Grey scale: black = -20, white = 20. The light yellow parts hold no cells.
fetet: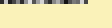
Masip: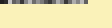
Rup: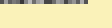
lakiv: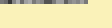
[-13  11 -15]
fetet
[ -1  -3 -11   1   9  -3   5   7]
Rup
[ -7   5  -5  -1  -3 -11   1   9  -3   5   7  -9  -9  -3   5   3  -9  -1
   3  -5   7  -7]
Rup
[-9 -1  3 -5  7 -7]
Rup

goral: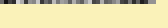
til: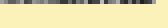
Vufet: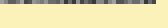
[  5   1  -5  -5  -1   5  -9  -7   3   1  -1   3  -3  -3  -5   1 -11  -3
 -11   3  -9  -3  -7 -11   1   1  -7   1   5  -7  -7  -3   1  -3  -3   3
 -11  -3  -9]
Vufet
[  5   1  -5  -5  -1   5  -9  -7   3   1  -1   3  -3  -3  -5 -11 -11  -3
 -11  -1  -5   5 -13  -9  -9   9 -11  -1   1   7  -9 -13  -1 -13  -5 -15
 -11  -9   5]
til
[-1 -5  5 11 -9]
goral

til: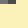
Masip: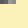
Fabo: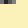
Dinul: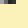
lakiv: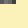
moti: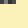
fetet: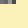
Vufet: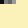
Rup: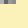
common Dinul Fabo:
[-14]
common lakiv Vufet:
[-4]
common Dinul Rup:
[-4]
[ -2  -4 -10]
lakiv

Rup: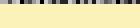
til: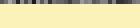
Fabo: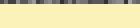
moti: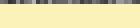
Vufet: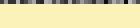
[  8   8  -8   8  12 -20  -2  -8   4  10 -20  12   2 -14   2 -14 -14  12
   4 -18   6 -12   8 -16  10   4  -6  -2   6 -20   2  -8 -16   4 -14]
Rup
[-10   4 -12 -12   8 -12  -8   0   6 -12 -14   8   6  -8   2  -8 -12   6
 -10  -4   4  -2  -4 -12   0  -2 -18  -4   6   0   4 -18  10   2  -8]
Vufet

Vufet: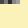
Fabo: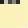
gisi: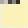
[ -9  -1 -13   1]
Vufet
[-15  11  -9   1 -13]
Fabo

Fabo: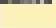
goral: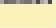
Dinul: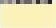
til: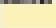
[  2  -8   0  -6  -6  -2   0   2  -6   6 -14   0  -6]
til
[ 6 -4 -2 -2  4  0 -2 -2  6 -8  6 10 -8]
goral
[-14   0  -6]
til

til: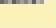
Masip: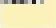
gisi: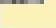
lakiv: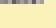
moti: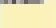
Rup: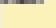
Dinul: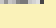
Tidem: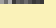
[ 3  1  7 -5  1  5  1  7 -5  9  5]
lakiv
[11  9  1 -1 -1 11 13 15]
Dinul
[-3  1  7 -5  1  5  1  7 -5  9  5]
til

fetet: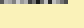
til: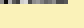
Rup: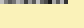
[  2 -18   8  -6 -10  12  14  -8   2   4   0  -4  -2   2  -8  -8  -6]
til
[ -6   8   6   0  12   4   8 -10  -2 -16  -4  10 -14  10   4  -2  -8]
fetet
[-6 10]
Rup
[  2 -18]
til

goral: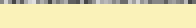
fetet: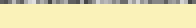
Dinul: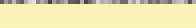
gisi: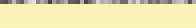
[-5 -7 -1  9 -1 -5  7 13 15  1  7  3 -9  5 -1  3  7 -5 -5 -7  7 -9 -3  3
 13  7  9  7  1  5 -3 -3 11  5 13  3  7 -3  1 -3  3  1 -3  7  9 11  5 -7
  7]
gisi

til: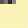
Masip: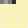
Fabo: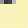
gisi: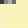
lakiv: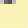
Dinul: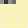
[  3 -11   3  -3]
Dinul
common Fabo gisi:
[-11]

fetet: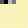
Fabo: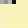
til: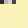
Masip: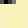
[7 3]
Fabo
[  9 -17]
Fabo
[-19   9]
fetet

